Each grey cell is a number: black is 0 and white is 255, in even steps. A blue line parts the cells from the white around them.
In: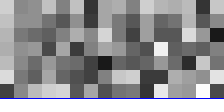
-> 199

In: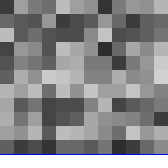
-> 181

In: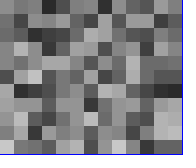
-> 127

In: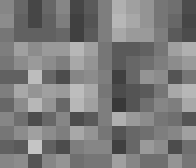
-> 76

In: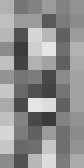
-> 147

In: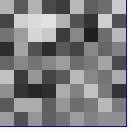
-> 201

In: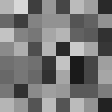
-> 41

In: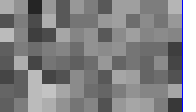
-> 181

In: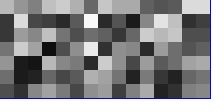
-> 219
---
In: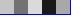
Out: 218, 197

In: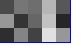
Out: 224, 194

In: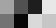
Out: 232, 217

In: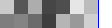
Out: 230, 208

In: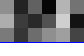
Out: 207, 180

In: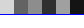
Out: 214, 160

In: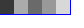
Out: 216, 171

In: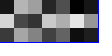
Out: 229, 213

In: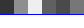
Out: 239, 142
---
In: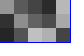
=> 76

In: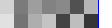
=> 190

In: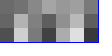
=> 185

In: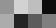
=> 92

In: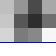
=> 45

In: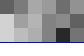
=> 138

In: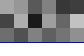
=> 102

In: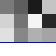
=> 244

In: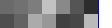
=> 71
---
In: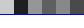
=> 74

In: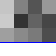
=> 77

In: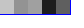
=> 95

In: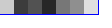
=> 224

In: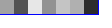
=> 44

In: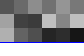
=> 22

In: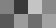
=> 162

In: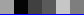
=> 126

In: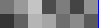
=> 90
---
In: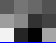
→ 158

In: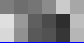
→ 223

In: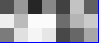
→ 238

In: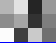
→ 140

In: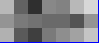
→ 148

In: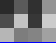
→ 76
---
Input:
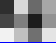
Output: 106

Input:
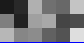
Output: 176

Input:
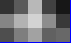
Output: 184

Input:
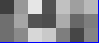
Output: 230

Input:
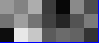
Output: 173

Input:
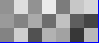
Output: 146
